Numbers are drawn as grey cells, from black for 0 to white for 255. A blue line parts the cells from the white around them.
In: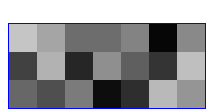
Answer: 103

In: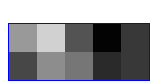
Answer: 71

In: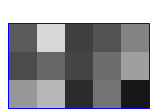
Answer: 151

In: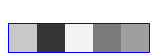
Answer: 200

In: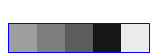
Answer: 159

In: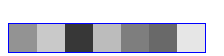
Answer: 147

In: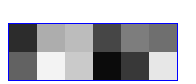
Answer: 98

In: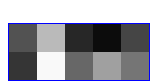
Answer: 53
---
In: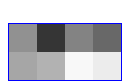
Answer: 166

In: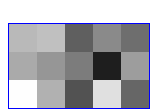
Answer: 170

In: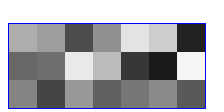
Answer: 104

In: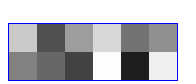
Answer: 129

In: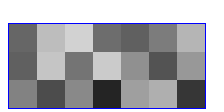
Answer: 96

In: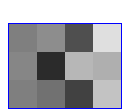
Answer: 134

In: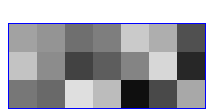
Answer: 195
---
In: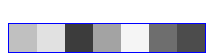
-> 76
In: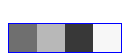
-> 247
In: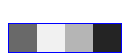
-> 36
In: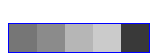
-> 57
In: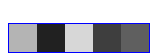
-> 95
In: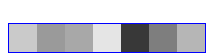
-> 182
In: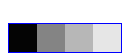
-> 230
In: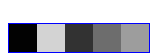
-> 157
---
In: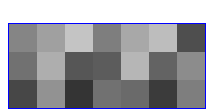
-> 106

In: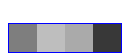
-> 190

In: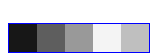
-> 153

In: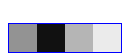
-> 17

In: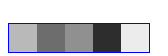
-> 144

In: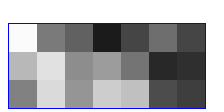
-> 192

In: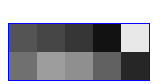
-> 143

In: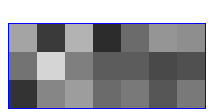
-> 121

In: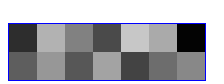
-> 67

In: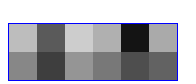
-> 120
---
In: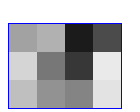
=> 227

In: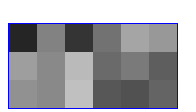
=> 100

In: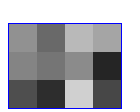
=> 71

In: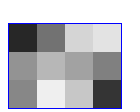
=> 52

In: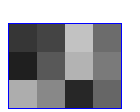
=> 102

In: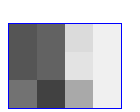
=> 240

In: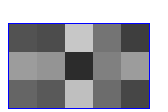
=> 70

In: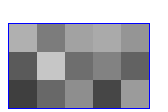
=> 155

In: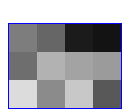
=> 88
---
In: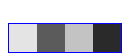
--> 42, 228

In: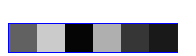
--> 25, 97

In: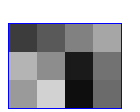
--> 166, 154

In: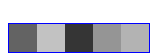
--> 179, 99

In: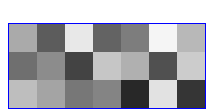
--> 184, 190

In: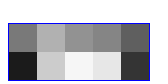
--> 95, 27

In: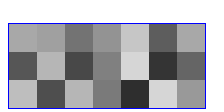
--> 168, 190
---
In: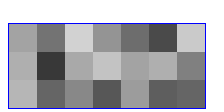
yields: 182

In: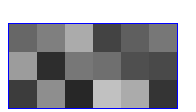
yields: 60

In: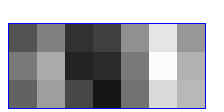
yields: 98

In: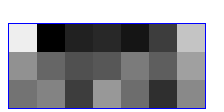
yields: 115

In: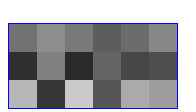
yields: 183

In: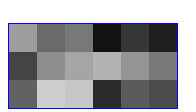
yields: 98

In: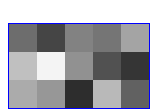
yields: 171

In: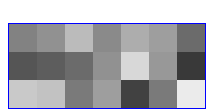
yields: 201

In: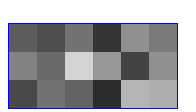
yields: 73
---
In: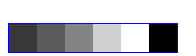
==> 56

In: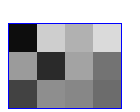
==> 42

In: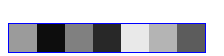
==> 40

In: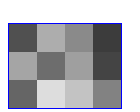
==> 68

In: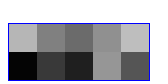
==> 31

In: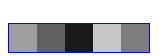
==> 98

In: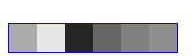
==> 103

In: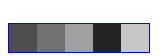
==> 78
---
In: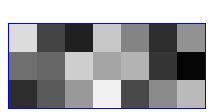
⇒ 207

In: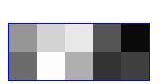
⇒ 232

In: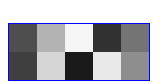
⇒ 246

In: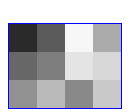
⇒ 228

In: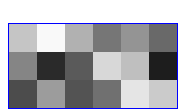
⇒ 90

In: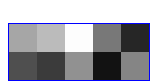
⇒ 253

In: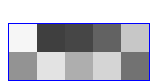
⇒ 70
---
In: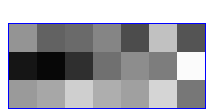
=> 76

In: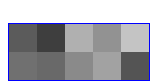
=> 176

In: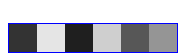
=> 207

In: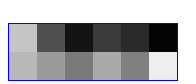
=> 58

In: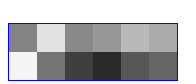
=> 151

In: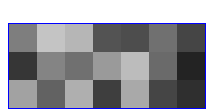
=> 77

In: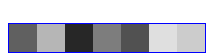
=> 81

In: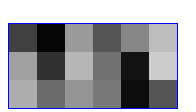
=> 85

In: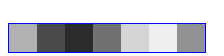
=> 213

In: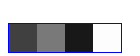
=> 121
